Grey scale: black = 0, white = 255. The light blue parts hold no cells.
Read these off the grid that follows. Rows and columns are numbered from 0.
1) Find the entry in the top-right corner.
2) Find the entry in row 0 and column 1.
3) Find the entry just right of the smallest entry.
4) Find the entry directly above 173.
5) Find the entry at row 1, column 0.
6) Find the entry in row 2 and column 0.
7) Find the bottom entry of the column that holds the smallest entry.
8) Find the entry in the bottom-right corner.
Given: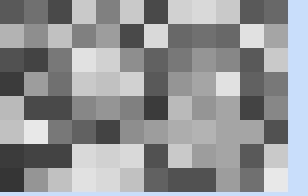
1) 104
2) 112
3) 149
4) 186
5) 179
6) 81
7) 53
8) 232

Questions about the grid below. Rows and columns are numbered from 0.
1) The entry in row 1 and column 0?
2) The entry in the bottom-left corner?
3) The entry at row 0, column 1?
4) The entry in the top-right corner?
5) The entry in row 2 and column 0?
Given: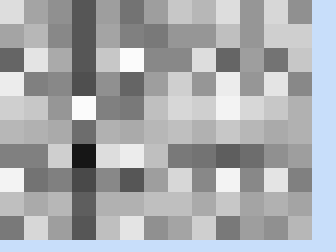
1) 164
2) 121
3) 164
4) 144
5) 101

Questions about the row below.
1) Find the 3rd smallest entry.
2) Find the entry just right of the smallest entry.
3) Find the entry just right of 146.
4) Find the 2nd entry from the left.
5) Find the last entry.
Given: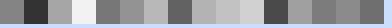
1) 98
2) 166
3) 185
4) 52
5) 112

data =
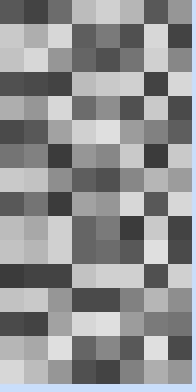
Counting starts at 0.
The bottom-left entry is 215
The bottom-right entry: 150
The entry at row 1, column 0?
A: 201
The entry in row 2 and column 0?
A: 194
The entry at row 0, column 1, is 67
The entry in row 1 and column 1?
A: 174
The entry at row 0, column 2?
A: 108
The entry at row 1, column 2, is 215
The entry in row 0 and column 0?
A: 88
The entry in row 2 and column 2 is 150
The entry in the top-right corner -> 150

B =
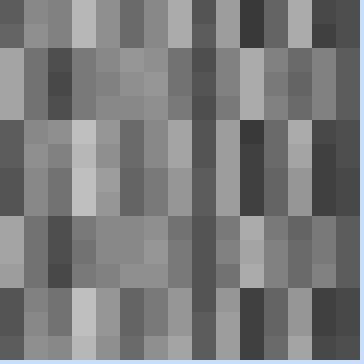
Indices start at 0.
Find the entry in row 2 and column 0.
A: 164
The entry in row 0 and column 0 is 92
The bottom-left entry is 92
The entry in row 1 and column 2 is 129
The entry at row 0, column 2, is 129
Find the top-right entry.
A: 78
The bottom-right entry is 78
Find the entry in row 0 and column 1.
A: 136
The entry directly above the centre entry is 164
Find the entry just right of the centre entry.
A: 92
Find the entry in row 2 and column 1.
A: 114
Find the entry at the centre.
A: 150

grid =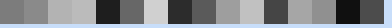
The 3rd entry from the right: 144
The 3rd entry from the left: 179
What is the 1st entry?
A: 124
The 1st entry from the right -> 76
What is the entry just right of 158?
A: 193
